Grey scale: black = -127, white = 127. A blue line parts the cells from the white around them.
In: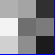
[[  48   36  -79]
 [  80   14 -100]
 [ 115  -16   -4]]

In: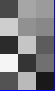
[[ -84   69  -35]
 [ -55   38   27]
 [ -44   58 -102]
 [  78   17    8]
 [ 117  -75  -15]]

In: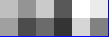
[[ 32 -51 -20 -75  86   1]
 [ 63  20  74 -39 127 107]]

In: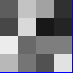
[[ -56   89 -103  -91]
 [ -34   67   34  -79]
 [  56  -10  -46   98]
 [ 108  -22   -1   -1]]

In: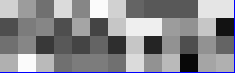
[[ -49   -3    6  -49   37  -59   70  111  111   28   18   70 -109]
 [ -15    6  -71  -39  -59  -27  -81   70  -91   18  -49   18  -27]
 [  48  123   58  -15   -3   -3  -15   91   18   58 -119   37   48]
 [  81   28  -15   91    6  123   81  -27  -39  -39  -39  101  101]]

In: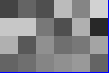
[[-59 -27 -48  59   5  82]
 [-27 -16   5  16  25 -27]
 [ 48 -39  16 -16  -7  36]
 [ 71  71  -7 -48  48 -87]]

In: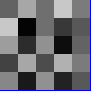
[[ -61   39  -51   49   -4]
 [ -28   39  -16   72   -4]
 [   7 -102   17  -93  -39]
 [  29  -83   17 -114  -28]
 [  72 -123  -16  -71  -39]]

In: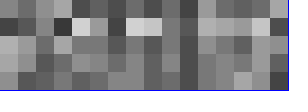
[[-59 -40   5 -71  81  26 -59  81  69  -7 -40  48  38  26  69 -50]
 [  5 -19  15  38 -50 -31 -50 -19 -50 -19 -59  26 -19 -31 -19  38]
 [ 15 -40 -31  -7 -31 -19   5   5 -31 -19 -50  -7   5  38  15 -59]
 [ 38  15 -40 -19  15   5 -19   5 -31   5 -50  -7   5  -7  26 -31]
 [ 48  26 -19  38  -7  -7 -40  -7 -40  -7 -50  15  -7 -31  26  15]]
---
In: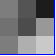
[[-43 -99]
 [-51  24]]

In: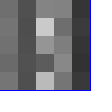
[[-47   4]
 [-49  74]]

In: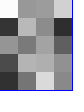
[[24 28]
 [57 12]]

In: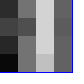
[[-12  83]
 [-48  83]]

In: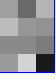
[[-21  52]
 [ 22  18]]

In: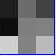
[[-19 -61]
 [ -1   1]]

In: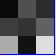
[[-47 -84]
 [-76 -30]]

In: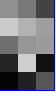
[[ -7 -60]
 [ 50  30]]

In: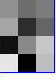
[[-18  -3]
 [-82 -26]]
